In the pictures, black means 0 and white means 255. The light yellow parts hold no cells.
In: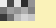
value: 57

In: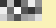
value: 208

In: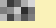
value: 186

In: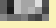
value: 137

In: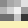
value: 111

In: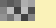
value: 147

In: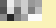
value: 139

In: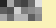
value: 168

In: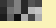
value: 28

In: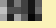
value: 165
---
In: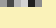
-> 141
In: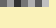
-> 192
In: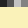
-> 130
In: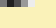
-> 237
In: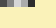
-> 44
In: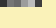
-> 62
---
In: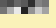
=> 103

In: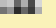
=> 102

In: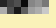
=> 79

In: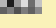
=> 154

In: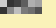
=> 65

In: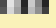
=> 172
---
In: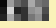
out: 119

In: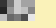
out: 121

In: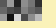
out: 75

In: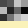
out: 117

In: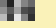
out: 229

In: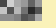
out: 83
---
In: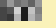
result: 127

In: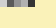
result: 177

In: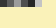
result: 79

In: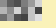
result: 125

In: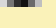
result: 18

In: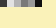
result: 121

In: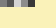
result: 140

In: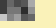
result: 87

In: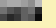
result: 158

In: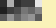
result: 62
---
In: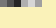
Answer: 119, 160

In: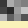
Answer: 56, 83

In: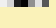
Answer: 240, 87

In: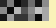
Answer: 39, 167

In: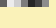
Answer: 96, 140

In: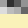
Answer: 160, 102

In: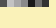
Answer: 80, 51

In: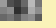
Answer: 155, 91
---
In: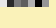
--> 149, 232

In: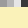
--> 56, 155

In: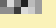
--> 157, 142

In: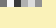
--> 146, 118

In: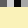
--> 166, 94

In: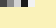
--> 242, 70
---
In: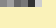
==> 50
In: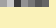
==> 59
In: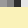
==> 47
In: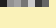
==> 30
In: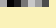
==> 4
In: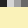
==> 35
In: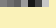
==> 23
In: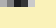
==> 29
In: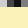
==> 18
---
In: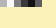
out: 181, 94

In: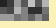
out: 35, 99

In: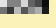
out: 228, 27

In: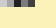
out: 204, 64

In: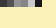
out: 56, 24

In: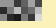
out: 149, 217
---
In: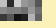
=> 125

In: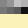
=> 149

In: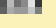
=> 185

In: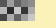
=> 42

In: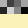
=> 65

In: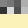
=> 118

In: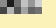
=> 29

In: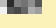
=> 44
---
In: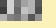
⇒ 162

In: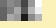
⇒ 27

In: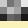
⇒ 101

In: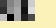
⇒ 168

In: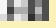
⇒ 48

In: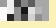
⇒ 209

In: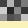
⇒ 80

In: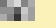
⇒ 53

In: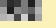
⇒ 207

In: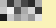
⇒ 184
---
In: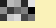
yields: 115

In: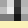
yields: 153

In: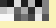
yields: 85

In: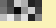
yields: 133

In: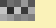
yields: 126

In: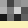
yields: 96
